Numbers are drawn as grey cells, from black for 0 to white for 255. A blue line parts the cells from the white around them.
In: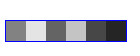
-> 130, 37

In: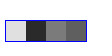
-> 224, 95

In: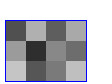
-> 80, 191

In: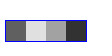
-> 96, 50

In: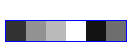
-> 50, 110

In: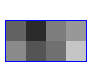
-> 98, 197

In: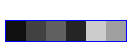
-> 16, 159
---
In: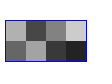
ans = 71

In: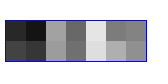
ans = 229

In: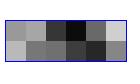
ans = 12

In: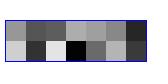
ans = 159

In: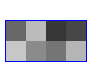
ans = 187

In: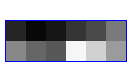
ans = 53

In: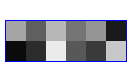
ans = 116

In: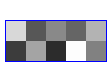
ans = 137
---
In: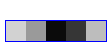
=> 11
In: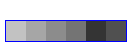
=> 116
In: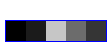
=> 198
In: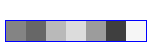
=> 156
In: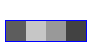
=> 198
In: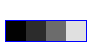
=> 44
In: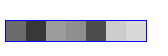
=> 76
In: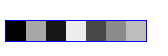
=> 71
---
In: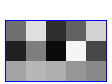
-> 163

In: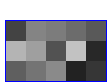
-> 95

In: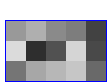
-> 117

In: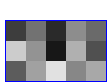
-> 92

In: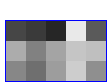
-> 135

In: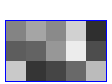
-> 201

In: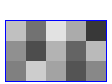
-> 128
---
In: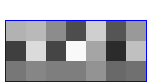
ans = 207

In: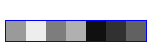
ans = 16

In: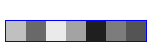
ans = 31

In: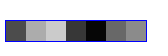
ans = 6

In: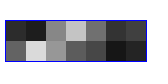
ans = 112

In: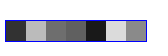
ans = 25

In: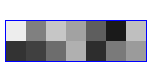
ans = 94

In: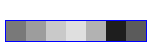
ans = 178
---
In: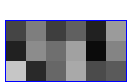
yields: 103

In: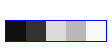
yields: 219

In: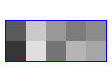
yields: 116

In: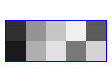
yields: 225

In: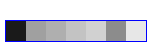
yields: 175

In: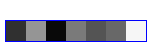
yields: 9

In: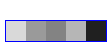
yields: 131
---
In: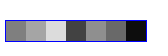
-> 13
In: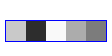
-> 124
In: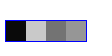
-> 150
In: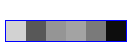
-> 13
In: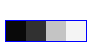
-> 244
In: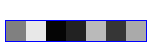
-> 170
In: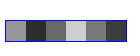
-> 60
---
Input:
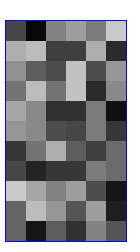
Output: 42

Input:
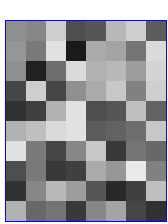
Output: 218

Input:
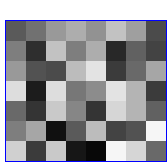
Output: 67

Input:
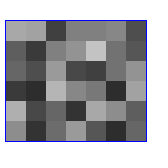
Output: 86

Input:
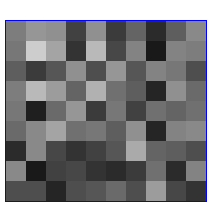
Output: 125

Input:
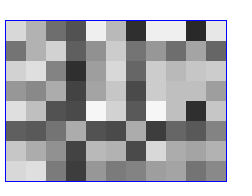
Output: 102
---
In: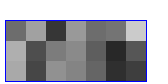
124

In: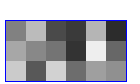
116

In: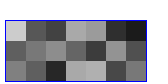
141

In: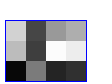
252

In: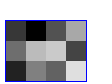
202

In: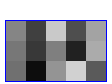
127
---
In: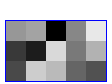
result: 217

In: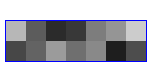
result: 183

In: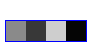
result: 138

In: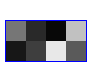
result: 193

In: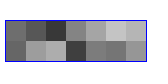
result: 181

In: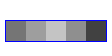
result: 158

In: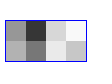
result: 234

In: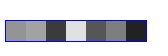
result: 162
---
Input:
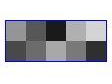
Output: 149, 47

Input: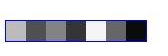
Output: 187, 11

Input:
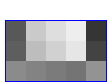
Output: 88, 147

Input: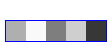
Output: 175, 55

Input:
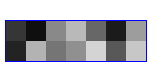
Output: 54, 199

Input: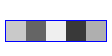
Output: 201, 175

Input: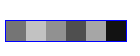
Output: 117, 18

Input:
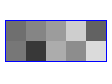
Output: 111, 219

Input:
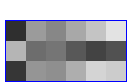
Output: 47, 204

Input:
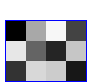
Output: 1, 23
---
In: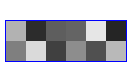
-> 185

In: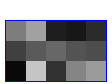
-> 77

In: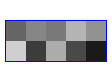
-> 26

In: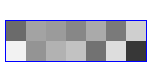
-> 55

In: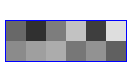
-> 96

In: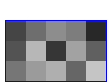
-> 96

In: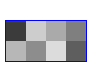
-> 94

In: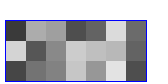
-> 99

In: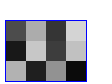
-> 193

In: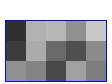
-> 139
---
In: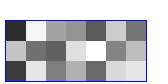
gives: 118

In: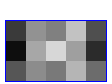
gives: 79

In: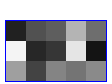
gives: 110

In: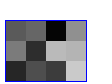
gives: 144

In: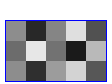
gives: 81

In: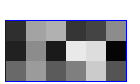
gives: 140

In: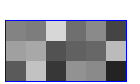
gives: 68
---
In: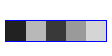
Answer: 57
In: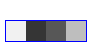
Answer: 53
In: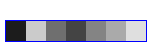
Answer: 132
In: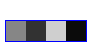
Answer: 50
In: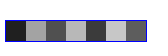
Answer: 59
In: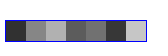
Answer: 113
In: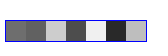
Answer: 240
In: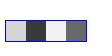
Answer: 57
